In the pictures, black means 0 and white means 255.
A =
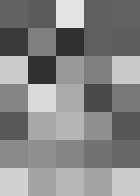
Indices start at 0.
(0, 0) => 99
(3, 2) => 171
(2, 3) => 128
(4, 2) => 181
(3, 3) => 74
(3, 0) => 132
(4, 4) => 86
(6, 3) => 163
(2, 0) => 202
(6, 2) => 183
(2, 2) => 153

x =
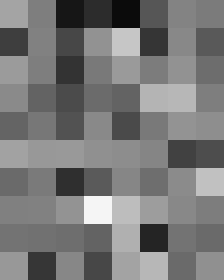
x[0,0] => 164
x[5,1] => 152
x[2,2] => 51
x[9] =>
[152, 54, 135, 71, 163, 183, 106, 144]
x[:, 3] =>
[44, 146, 121, 107, 137, 144, 90, 245, 99, 71]
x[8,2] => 110
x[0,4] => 11
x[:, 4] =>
[11, 198, 154, 99, 74, 141, 134, 189, 176, 163]
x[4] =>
[100, 119, 82, 137, 74, 121, 147, 142]
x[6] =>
[106, 122, 47, 90, 134, 110, 139, 193]
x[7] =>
[128, 129, 147, 245, 189, 157, 136, 125]
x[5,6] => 65
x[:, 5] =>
[86, 53, 124, 180, 121, 133, 110, 157, 36, 183]
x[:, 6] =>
[131, 136, 146, 183, 147, 65, 139, 136, 115, 106]
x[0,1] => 126
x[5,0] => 162
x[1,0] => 62
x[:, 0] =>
[164, 62, 155, 138, 100, 162, 106, 128, 115, 152]

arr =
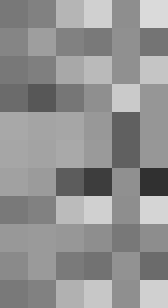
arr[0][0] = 120
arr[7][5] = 213
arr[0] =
[120, 129, 181, 208, 142, 218]
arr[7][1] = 129
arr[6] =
[161, 155, 92, 61, 144, 48]
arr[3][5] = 150
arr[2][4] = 144
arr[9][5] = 107
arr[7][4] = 142
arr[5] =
[166, 163, 169, 154, 96, 151]
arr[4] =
[168, 164, 166, 152, 96, 150]
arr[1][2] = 129
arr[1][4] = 144
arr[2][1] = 127
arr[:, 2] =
[181, 129, 168, 118, 166, 169, 92, 187, 151, 122, 177]
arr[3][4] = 202
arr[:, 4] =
[142, 144, 144, 202, 96, 96, 144, 142, 120, 146, 143]
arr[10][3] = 199

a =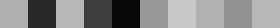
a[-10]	175
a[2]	183
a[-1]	184
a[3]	62

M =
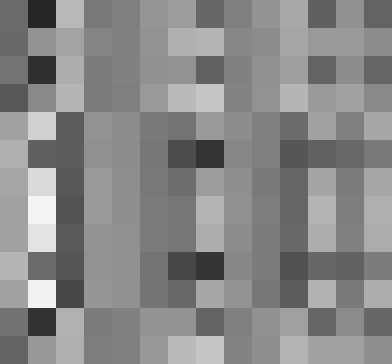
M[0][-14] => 106
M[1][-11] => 133
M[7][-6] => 144
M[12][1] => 151
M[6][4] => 143
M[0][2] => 184
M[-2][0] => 114
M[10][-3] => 178
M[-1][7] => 197
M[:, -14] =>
[106, 105, 115, 88, 160, 176, 165, 161, 161, 181, 162, 114, 99]
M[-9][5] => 122
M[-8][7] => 52
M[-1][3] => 125
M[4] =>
[160, 208, 92, 147, 141, 122, 115, 154, 141, 127, 107, 161, 127, 166]
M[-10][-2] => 161
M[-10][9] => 146
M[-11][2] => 173
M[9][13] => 124
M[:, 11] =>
[96, 153, 99, 154, 161, 97, 164, 180, 173, 103, 178, 102, 161]
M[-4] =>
[181, 107, 86, 146, 145, 116, 72, 53, 136, 124, 80, 103, 97, 124]
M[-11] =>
[115, 48, 173, 124, 129, 145, 147, 97, 129, 145, 159, 99, 141, 102]
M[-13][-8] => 156
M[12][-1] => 142
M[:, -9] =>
[150, 146, 145, 153, 122, 118, 120, 123, 123, 116, 117, 147, 151]
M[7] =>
[161, 244, 82, 153, 143, 123, 118, 179, 144, 125, 102, 180, 126, 175]
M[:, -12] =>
[184, 163, 173, 181, 92, 93, 87, 82, 89, 86, 71, 177, 175]
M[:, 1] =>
[38, 147, 48, 137, 208, 96, 217, 244, 227, 107, 242, 50, 151]
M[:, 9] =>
[147, 140, 145, 146, 127, 127, 122, 125, 124, 124, 119, 145, 143]
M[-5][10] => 105

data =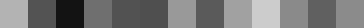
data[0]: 179
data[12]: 139
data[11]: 96
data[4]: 82

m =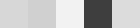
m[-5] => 215
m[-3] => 242

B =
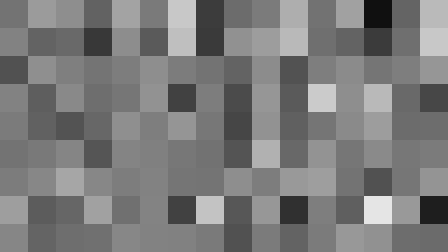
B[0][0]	115
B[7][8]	87
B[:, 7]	[60, 58, 115, 125, 119, 114, 116, 195, 122]
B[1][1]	99
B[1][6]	191
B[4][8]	70
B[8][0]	134
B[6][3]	135
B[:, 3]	[98, 56, 116, 110, 103, 85, 135, 161, 112]
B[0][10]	174
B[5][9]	177
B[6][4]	125
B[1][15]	200
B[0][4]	163
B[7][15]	30
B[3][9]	150
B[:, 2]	[142, 105, 127, 137, 83, 133, 166, 102, 110]
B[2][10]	82
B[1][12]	99
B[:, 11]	[114, 111, 126, 203, 117, 147, 158, 126, 123]
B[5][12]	118
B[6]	[124, 135, 166, 135, 125, 130, 117, 116, 142, 125, 153, 158, 115, 81, 118, 148]
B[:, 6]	[200, 191, 124, 65, 149, 119, 117, 65, 129]
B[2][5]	142
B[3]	[130, 94, 137, 110, 118, 146, 65, 125, 75, 150, 90, 203, 142, 185, 105, 71]
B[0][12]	161
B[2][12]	139
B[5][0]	115
